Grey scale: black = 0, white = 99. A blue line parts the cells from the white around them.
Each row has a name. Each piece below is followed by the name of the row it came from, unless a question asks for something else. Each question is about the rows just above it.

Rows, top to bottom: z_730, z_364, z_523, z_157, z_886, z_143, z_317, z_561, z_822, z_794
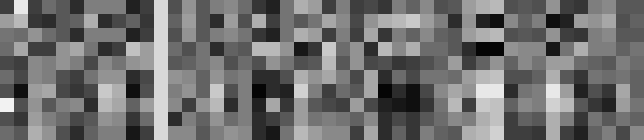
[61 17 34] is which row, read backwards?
z_364
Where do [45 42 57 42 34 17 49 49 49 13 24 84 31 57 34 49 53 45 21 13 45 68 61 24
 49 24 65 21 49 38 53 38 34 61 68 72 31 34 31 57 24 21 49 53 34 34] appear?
z_523
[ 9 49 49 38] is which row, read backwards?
z_794
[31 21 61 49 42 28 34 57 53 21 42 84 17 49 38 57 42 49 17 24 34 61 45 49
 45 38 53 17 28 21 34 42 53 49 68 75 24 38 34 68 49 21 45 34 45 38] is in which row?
z_822
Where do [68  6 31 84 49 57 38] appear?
z_317
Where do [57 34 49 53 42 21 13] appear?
z_730

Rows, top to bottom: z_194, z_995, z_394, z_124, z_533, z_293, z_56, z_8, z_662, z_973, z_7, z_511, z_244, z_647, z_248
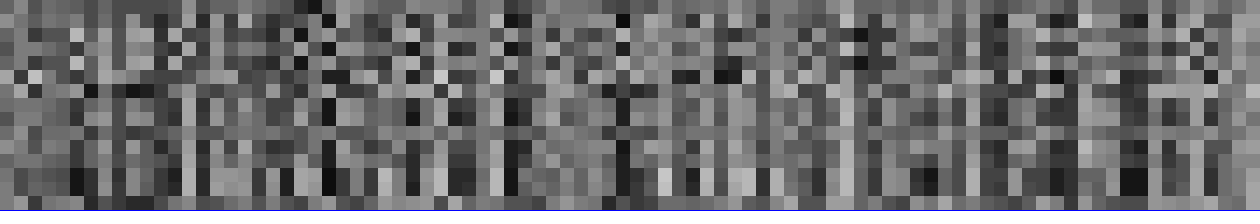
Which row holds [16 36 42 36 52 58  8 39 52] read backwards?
z_8
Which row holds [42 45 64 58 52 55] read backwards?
z_248
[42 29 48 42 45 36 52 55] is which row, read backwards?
z_511
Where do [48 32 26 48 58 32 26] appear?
z_248
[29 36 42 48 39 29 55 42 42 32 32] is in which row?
z_194
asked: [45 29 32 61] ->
z_124

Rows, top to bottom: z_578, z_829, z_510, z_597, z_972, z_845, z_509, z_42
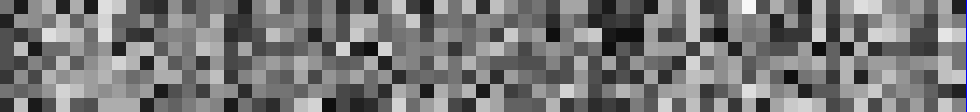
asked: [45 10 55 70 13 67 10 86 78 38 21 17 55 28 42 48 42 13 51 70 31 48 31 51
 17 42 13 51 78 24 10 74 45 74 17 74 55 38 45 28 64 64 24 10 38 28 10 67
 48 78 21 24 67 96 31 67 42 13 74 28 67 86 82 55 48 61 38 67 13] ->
z_578
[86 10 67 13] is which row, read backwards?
z_578
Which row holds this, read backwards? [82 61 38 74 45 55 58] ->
z_829
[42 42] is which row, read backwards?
z_597
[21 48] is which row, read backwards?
z_972

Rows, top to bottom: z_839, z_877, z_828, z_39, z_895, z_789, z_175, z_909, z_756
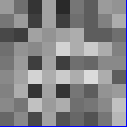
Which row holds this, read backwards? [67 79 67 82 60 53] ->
z_39
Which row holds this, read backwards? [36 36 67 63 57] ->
z_828
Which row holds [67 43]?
z_909
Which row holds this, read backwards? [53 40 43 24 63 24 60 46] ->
z_895

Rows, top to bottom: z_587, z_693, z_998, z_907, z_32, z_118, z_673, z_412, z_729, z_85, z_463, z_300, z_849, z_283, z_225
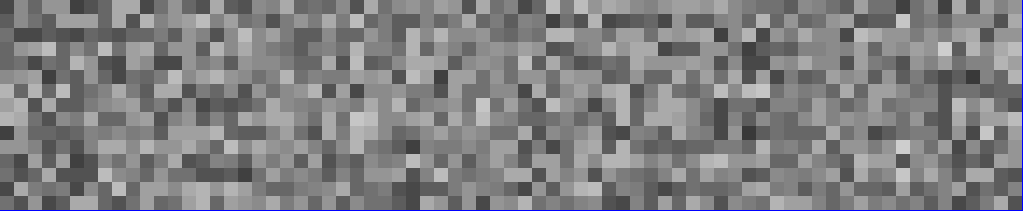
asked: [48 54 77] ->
z_849
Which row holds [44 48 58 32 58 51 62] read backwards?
z_849

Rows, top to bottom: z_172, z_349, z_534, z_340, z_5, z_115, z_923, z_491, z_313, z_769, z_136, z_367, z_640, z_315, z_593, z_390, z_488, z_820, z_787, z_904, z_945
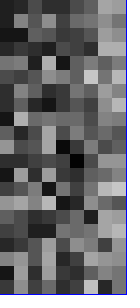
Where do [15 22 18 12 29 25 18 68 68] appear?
z_340
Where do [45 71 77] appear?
z_315
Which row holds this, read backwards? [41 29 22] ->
z_390
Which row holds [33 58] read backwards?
z_787
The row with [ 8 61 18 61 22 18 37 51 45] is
z_904
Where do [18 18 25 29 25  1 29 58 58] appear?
z_367

